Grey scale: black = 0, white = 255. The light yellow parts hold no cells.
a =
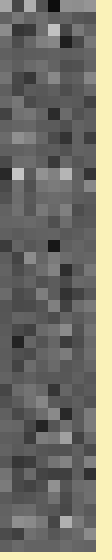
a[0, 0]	167
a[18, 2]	106
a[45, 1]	106
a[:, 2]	[175, 101, 59, 103, 93, 106, 55, 91, 75, 118, 103, 131, 101, 110, 91, 81, 89, 86, 106, 96, 87, 140, 91, 100, 82, 75, 98, 65, 102, 75, 109, 96, 116, 114, 88, 73, 61, 96, 61, 106, 67, 85, 108, 138, 112, 99]
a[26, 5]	101
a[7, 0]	95
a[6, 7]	134
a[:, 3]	[82, 111, 110, 128, 94, 113, 104, 88, 86, 100, 91, 103, 90, 96, 146, 117, 104, 121, 101, 98, 94, 102, 110, 82, 126, 85, 88, 106, 84, 101, 93, 88, 104, 135, 109, 36, 125, 86, 90, 68, 79, 92, 91, 121, 104, 99]
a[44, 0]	75
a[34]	[96, 73, 88, 109, 138, 40, 90, 123]
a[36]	[94, 92, 61, 125, 119, 161, 67, 104]
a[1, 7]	83
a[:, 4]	[13, 95, 194, 135, 97, 99, 137, 95, 88, 43, 91, 76, 93, 58, 129, 123, 108, 105, 79, 99, 23, 123, 131, 92, 92, 128, 77, 115, 102, 109, 106, 89, 53, 90, 138, 85, 119, 83, 116, 63, 145, 114, 87, 70, 87, 99]
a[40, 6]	108
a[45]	[95, 106, 99, 99, 99, 108, 102, 100]
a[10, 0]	97
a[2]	[140, 53, 59, 110, 194, 70, 121, 100]
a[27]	[91, 74, 65, 106, 115, 139, 82, 114]
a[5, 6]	81
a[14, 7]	52
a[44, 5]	97
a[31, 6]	96
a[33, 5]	85
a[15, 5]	118
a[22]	[99, 77, 91, 110, 131, 45, 87, 119]
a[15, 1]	112
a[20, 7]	95
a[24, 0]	107
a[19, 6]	93
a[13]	[74, 108, 110, 96, 58, 104, 86, 96]

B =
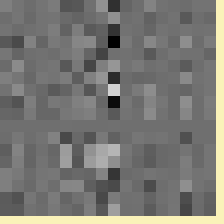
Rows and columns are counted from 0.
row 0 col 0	127
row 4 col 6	126
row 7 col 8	119
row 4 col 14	117
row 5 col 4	117
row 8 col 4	120
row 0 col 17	115
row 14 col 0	127
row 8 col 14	106
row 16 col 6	112
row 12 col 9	181
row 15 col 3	119
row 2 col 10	114
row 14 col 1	121
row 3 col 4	121
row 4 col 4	110
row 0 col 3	116
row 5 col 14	107
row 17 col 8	88
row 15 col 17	110
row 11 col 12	114
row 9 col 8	110
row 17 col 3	109
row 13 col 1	126
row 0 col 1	116
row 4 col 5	118
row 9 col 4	103
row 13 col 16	106
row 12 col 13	105
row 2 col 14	112
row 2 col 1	108
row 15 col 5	134
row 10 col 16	111
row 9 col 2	121
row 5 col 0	107
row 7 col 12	141
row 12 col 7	146
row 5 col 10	115
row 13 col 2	101
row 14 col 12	116

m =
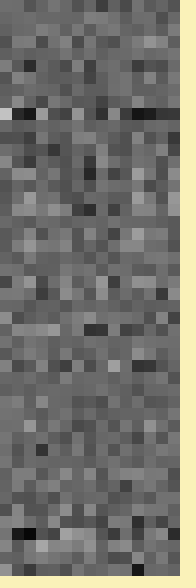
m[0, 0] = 110
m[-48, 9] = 96
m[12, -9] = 100
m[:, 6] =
[82, 102, 119, 76, 98, 126, 97, 106, 88, 148, 115, 126, 100, 106, 94, 102, 79, 64, 101, 84, 84, 99, 110, 92, 119, 104, 125, 122, 99, 89, 127, 103, 101, 83, 93, 74, 113, 120, 100, 103, 103, 99, 79, 77, 145, 124, 93, 116]
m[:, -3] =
[90, 110, 108, 147, 104, 83, 130, 96, 104, 29, 104, 82, 104, 109, 118, 75, 121, 131, 102, 120, 109, 118, 89, 141, 114, 93, 80, 103, 112, 119, 55, 107, 102, 85, 106, 145, 115, 106, 110, 120, 119, 88, 117, 95, 120, 115, 97, 104]
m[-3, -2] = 106
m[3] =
[81, 122, 124, 76, 113, 129, 76, 118, 89, 80, 108, 123, 147, 131, 94]
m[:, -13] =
[84, 110, 107, 124, 95, 44, 117, 108, 99, 23, 94, 63, 78, 59, 141, 88, 153, 140, 89, 131, 149, 121, 90, 148, 109, 86, 93, 130, 115, 123, 90, 109, 94, 96, 101, 150, 103, 106, 107, 125, 92, 81, 83, 109, 7, 121, 118, 59]
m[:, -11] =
[116, 104, 117, 113, 101, 91, 91, 101, 119, 79, 98, 93, 55, 91, 118, 90, 114, 143, 105, 110, 117, 95, 96, 109, 88, 98, 92, 151, 95, 93, 80, 91, 106, 105, 104, 120, 94, 110, 101, 108, 128, 80, 107, 136, 68, 133, 116, 96]
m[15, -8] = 80
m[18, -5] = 104
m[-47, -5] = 93
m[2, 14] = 123
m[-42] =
[84, 130, 117, 98, 91, 93, 97, 68, 94, 109, 115, 94, 130, 91, 120]
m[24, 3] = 61
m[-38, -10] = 104
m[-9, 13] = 121
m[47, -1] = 100
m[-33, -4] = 120
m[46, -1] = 86
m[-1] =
[146, 85, 59, 94, 96, 80, 116, 99, 103, 116, 113, 23, 104, 106, 100]
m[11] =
[79, 80, 63, 118, 93, 85, 126, 129, 105, 92, 80, 130, 82, 98, 56]
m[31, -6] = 96
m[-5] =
[129, 135, 109, 93, 136, 83, 77, 87, 68, 124, 121, 47, 95, 69, 102]
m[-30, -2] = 95
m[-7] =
[103, 83, 81, 98, 80, 113, 99, 104, 106, 82, 89, 100, 88, 113, 113]
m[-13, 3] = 96
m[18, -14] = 97
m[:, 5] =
[104, 103, 97, 129, 115, 75, 93, 81, 106, 66, 104, 85, 85, 81, 84, 80, 83, 125, 94, 120, 131, 104, 119, 133, 140, 86, 112, 104, 102, 120, 63, 123, 104, 103, 113, 103, 80, 94, 102, 136, 100, 113, 141, 83, 161, 136, 109, 80]
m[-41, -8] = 93
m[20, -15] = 90
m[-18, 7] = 76

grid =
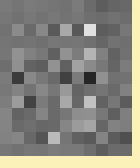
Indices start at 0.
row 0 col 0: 122
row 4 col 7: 180
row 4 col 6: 124
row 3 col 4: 119
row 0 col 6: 123
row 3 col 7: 112
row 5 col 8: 120
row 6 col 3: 120
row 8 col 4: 106
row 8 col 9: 119
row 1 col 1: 113
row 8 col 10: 92
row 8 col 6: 103
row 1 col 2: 120
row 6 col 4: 106
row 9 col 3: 133
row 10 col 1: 106
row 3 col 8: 102
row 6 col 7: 38
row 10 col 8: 102
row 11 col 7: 90
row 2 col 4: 90
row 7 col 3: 136
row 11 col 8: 132
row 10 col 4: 105
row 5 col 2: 99
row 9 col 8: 120
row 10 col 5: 134
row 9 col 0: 133
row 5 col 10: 124
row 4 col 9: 98
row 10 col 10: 126
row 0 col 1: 117
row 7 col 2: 115
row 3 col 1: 114

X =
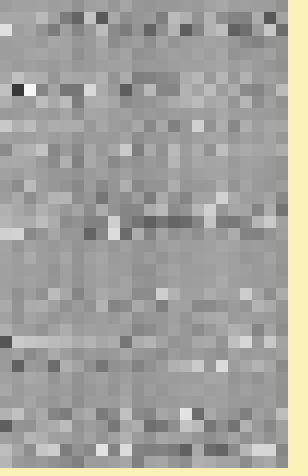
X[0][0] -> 156
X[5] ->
[161, 155, 159, 156, 153, 160, 151, 154, 159, 160, 161, 150, 153, 153, 158, 159, 159, 162, 165, 157, 162, 155, 151, 145]
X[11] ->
[159, 156, 159, 164, 156, 160, 147, 155, 155, 153, 163, 141, 152, 152, 159, 152, 159, 165, 163, 150, 160, 155, 164, 151]
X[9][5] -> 165
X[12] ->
[139, 173, 177, 194, 136, 154, 137, 168, 152, 166, 202, 126, 170, 146, 185, 157, 172, 146, 190, 164, 170, 165, 163, 173]
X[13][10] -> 151
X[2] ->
[224, 158, 164, 148, 123, 159, 133, 152, 187, 138, 124, 147, 100, 143, 179, 94, 132, 177, 189, 98, 111, 155, 199, 108]
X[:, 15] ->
[156, 175, 94, 158, 157, 159, 171, 178, 177, 155, 152, 152, 157, 155, 154, 150, 132, 148, 107, 153, 156, 153, 156, 156, 160, 161, 149, 152, 152, 150, 181, 156, 160, 157, 226, 196, 161, 97, 142]
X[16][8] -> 118
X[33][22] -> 158
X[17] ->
[176, 167, 158, 176, 164, 151, 164, 140, 171, 146, 133, 134, 171, 185, 140, 148, 181, 208, 151, 167, 164, 132, 172, 116]
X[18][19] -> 120
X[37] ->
[189, 165, 142, 197, 204, 125, 146, 136, 226, 131, 219, 131, 127, 129, 123, 97, 169, 109, 101, 139, 181, 214, 214, 134]
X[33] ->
[154, 155, 165, 155, 150, 159, 143, 155, 156, 155, 166, 146, 150, 155, 154, 157, 155, 161, 159, 153, 153, 152, 158, 146]
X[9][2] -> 161
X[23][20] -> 157
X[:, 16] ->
[154, 146, 132, 159, 164, 159, 182, 164, 186, 159, 207, 159, 172, 167, 159, 152, 163, 181, 133, 143, 158, 159, 157, 158, 160, 137, 162, 140, 167, 156, 201, 157, 163, 155, 108, 185, 149, 169, 175]
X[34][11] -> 138
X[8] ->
[174, 159, 155, 188, 168, 186, 124, 171, 174, 166, 139, 146, 149, 157, 170, 177, 186, 167, 172, 149, 182, 142, 159, 146]
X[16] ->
[157, 168, 142, 160, 179, 180, 141, 150, 118, 148, 140, 156, 123, 170, 148, 132, 163, 163, 209, 170, 157, 156, 164, 136]
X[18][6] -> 145
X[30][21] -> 179
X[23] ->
[159, 157, 161, 157, 149, 160, 147, 157, 161, 155, 162, 149, 146, 152, 159, 156, 158, 159, 169, 158, 157, 153, 156, 151]
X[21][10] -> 156
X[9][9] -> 156
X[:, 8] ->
[162, 89, 187, 169, 162, 159, 176, 170, 174, 164, 166, 155, 152, 158, 159, 137, 118, 171, 130, 136, 159, 165, 162, 161, 169, 179, 158, 158, 167, 151, 118, 161, 158, 156, 122, 150, 147, 226, 155]
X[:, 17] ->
[162, 178, 177, 163, 158, 162, 153, 188, 167, 157, 146, 165, 146, 164, 162, 153, 163, 208, 195, 161, 160, 162, 158, 159, 171, 138, 168, 153, 169, 151, 150, 165, 157, 161, 168, 119, 142, 109, 172]
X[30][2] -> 154
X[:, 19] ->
[158, 132, 98, 152, 147, 157, 151, 173, 149, 158, 135, 150, 164, 154, 156, 148, 170, 167, 120, 172, 162, 159, 159, 158, 162, 155, 155, 177, 191, 163, 157, 149, 152, 153, 148, 115, 164, 139, 162]
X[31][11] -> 149
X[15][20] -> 164
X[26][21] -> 157
